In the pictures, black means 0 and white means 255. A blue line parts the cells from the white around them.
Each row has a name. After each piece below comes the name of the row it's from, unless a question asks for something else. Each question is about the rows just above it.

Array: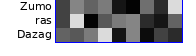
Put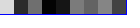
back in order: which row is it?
Zumo
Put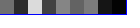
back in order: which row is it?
Zumo
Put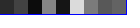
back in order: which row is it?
Dazag
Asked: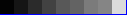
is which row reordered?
ras
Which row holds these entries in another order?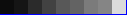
Dazag
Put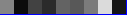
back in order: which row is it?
Dazag
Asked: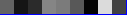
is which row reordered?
ras

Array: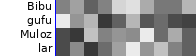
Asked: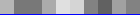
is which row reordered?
Bibu
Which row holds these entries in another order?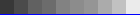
Muloz
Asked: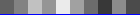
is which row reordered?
lar
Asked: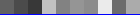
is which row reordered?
Muloz

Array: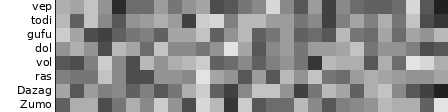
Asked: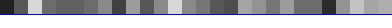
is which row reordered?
vep
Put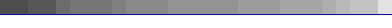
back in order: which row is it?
dol
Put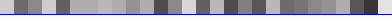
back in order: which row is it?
Zumo

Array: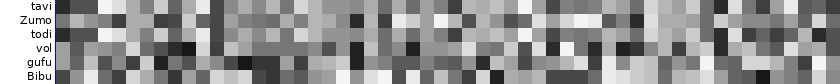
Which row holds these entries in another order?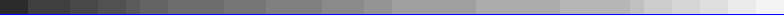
tavi
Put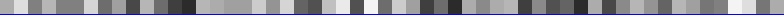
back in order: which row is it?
todi
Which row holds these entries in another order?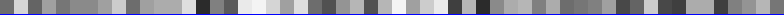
Zumo

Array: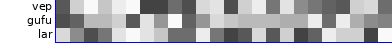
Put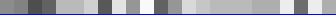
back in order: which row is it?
gufu
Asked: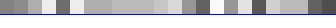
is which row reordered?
gufu
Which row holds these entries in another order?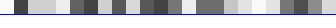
lar
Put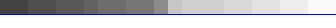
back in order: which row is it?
vep
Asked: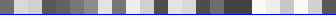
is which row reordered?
vep

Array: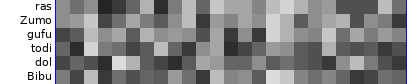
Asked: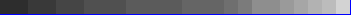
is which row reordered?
todi
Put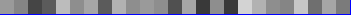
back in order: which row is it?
gufu

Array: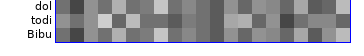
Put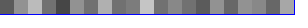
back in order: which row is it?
Bibu
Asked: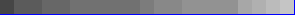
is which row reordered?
Bibu
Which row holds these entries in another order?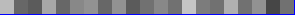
dol
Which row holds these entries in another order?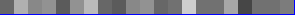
todi
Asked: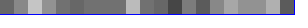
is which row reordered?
dol

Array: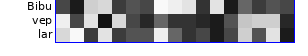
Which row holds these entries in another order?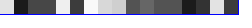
lar
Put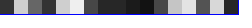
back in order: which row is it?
vep
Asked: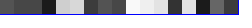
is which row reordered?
Bibu
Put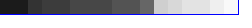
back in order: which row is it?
Bibu
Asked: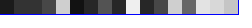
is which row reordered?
vep

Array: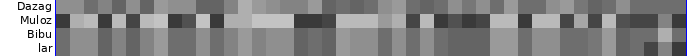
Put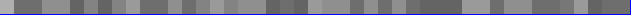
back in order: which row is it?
Bibu
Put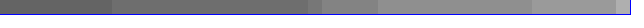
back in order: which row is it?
Bibu
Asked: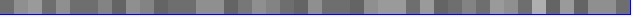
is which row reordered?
Bibu

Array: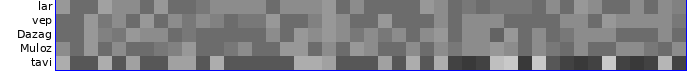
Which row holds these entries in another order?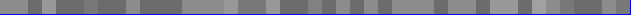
lar
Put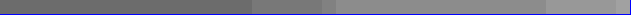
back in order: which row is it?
lar
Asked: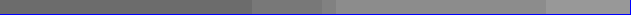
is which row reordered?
Muloz
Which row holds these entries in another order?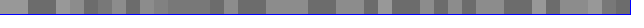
Muloz
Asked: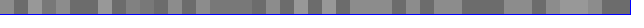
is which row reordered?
Muloz
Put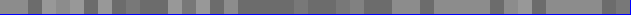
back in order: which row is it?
Muloz

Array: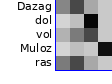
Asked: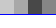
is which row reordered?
Dazag
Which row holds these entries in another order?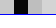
dol
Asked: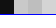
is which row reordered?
Muloz
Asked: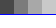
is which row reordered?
ras
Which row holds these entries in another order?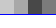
ras

